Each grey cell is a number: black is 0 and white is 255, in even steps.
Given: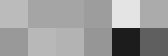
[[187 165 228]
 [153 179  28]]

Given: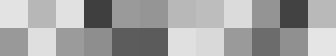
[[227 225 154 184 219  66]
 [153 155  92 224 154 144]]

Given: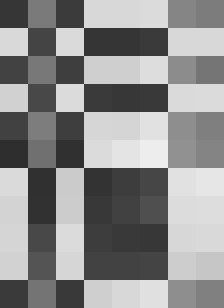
[[ 54  59 216 133]
 [217 218  53 216]
 [ 66  62 207 140]
 [209 219  55 218]
 [ 65  62 213 142]
 [ 46  48 228 145]
 [218 203  61 225]
 [211 204  65 220]
 [213 219  57 215]
 [210 214  66 205]
 [ 58  57 216 142]]

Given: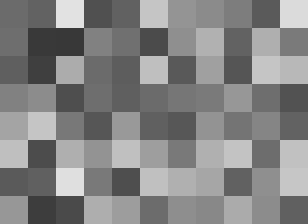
[[107 226  97 148 125 219]
 [110  56 112 143  98 122]
 [ 95 172  93  89  85 184]
 [129  78  95 118 151  82]
 [164 120 153  87 116  98]
 [191 175 192 121 195 193]
 [ 90 223  78 176  97 198]
 [151  74 157 142 171  96]]

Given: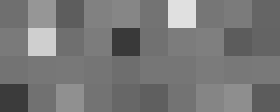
[[111  93 134 224 123]
 [122 111  57 124  92]
 [115 120 110 118 120]
 [ 59 144 103 115 142]]

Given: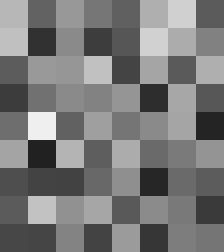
[[183 152  96 208]
 [192 138  86 172]
 [ 92 150  68  90]
 [ 60 138 149 167]
 [110  97 117 165]
 [164 180 172 122]
 [ 78  66 143 106]
 [ 91 145  89 121]
 [ 71 131 155 125]]

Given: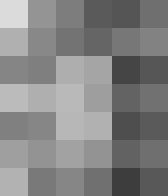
[[219 125  85]
 [176 115 119]
 [133 174  69]
 [187 185  99]
 [128 183  78]
 [159 162  98]
 [178 134  61]]

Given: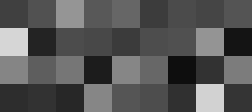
[[ 64 149 102  75  84]
 [214  76  59  80  20]
 [133 118 134  14 124]
 [ 45  39  85  48  52]]
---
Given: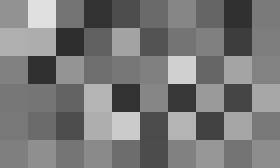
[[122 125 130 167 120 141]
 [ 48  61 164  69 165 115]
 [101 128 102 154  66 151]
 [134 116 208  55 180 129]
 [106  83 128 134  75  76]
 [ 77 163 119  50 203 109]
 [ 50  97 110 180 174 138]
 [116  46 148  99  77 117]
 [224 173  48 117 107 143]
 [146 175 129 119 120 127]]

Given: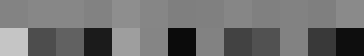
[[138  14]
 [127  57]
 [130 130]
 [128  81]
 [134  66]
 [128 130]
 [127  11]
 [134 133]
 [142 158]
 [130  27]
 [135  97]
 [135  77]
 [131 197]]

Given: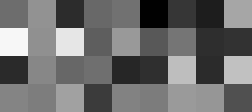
[[166  50 193  80]
 [ 29  46  43 150]
 [ 54 117 190 154]
 [  1  88  47 124]
 [113 153  38 130]
 [104  94 111  59]
 [ 44 230 103 161]
 [146 144 135 125]
 [109 247  42 132]]

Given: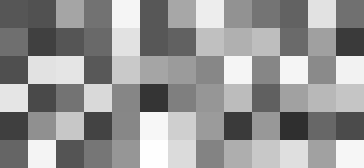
[[112  58 242 197  75 246]
 [226 160 138 184 103 161]
 [ 98 106 245 161  47 223]
 [116 190 134  96 152 200]
 [146 176 245 188  58 174]
 [237 192 135 150 155 131]
 [167  97 155 127 207 219]
 [ 87  87 165  52 247 254]
 [245 226 201 134 135 150]
 [114 105  88 217  67 118]
 [165  85 229 115 199  84]
 [ 81  64 226  73 144 244]
 [ 86 111  79 229  63 101]]

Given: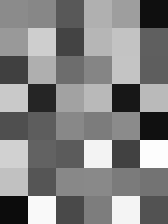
[[ 15  95  94 186  16 253 115  82]
 [158 195 196  23 139  65 123 244]
 [176 182 133 185 124 243 137 125]
 [ 88  67 109 162 136  91 136  73]
 [135 206 175  37  93  98  85 249]
 [139 153  64 201  79 209 193  12]]

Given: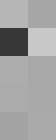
[[166 200 168 168 170]
 [182  55 173 171 163]]
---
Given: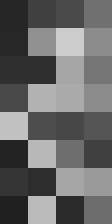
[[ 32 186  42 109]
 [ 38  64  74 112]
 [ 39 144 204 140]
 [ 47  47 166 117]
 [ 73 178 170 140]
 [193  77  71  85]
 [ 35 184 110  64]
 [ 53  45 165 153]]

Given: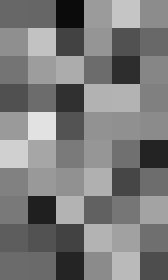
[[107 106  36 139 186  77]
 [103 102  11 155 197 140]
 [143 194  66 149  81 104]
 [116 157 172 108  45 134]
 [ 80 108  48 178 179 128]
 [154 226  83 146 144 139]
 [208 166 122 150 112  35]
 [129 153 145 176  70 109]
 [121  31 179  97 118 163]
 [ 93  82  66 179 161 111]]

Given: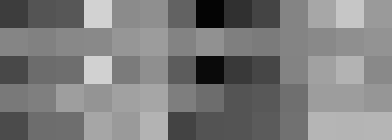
[[ 75 109 110 166 154 179  67  83  84  91 113 181 180 181]
 [ 61  84  87 210 139 143  98   4  48  68 132 167 198 154]
 [133 129 136 137 150 156 131 145 127 123 132 137 143 147]
 [ 72 108 110 209 123 143  92  10  57  70 131 161 179 137]
 [121 127 158 148 161 166 126 109  84  88 111 157 157 150]]

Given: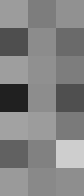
[[154 137 142]
 [156 125 145]
 [ 78 140 106]
 [158 144 125]
 [ 32 141  79]
 [162 156 122]
 [ 97 129 206]]

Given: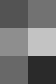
[[104  42]
 [ 83 114]
 [142 195]]

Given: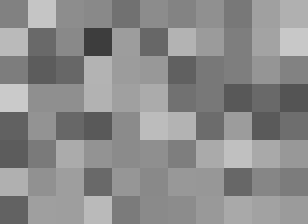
[[ 98 159 158 186 123 138 140 153 169 162 155]
 [129 197 141 137 113 140 131 144 120 160 176]
 [186 105 137  61 157 103 179 155 126 163 200]
 [125  92 103 179 156 152  96 120 126 149 130]
 [202 143 143 178 160 171 113 120  88 105  84]
 [ 97 147 103  89 139 188 179 108 156  90 110]
 [ 92 122 171 147 139 143 126 170 192 169 152]
 [176 145 158 105 150 137 152 151 103 134 124]]
